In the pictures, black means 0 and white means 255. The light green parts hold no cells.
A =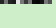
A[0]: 37
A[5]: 119

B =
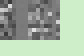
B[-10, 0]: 81
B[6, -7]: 91
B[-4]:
[64, 124, 88, 73, 123, 120, 122, 89, 91, 91, 121, 71, 82, 123, 108]
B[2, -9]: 123
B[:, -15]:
[81, 103, 204, 128, 177, 139, 64, 105, 133, 90]
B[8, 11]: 106
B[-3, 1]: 111
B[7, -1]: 92
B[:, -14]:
[116, 88, 190, 82, 134, 147, 124, 111, 59, 93]
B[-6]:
[177, 134, 71, 119, 123, 122, 123, 173, 128, 174, 110, 130, 108, 123, 116]
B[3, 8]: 147
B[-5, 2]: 94
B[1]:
[103, 88, 216, 119, 123, 125, 123, 107, 111, 90, 129, 121, 108, 124, 126]
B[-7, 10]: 106
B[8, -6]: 93
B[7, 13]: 124
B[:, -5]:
[98, 129, 84, 106, 110, 163, 121, 149, 118, 153]
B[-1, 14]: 98
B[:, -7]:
[130, 111, 99, 147, 128, 133, 91, 225, 96, 96]
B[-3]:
[105, 111, 122, 94, 123, 123, 123, 163, 225, 169, 149, 181, 127, 124, 92]
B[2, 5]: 121
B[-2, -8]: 179
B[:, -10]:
[122, 125, 121, 123, 122, 123, 120, 123, 125, 122]
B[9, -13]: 81
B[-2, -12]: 93
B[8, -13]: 131
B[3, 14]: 92
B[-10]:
[81, 116, 60, 114, 123, 122, 123, 118, 130, 138, 98, 77, 108, 123, 132]

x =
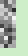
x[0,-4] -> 133
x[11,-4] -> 196
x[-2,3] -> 172
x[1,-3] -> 101
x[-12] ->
[133, 93, 204, 146]
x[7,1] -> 81
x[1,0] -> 210
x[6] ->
[69, 134, 105, 177]
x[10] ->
[109, 145, 67, 172]
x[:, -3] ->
[93, 101, 198, 132, 203, 133, 134, 81, 106, 231, 145, 62]
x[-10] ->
[192, 198, 127, 44]
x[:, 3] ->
[146, 173, 44, 166, 244, 214, 177, 117, 162, 120, 172, 165]
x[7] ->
[227, 81, 56, 117]

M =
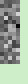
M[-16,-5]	146
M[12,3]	166
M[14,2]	194
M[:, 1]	[96, 106, 143, 74, 208, 52, 110, 76, 166, 136, 103, 202, 128, 99, 96, 127]
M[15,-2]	106
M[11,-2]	69
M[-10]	[87, 110, 180, 150, 7]
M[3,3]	146
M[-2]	[148, 96, 194, 94, 191]
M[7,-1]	106
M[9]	[89, 136, 86, 169, 136]
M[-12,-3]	70
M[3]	[155, 74, 127, 146, 210]
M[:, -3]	[89, 80, 153, 127, 70, 101, 180, 175, 140, 86, 194, 123, 84, 123, 194, 85]
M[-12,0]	97
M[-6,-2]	71
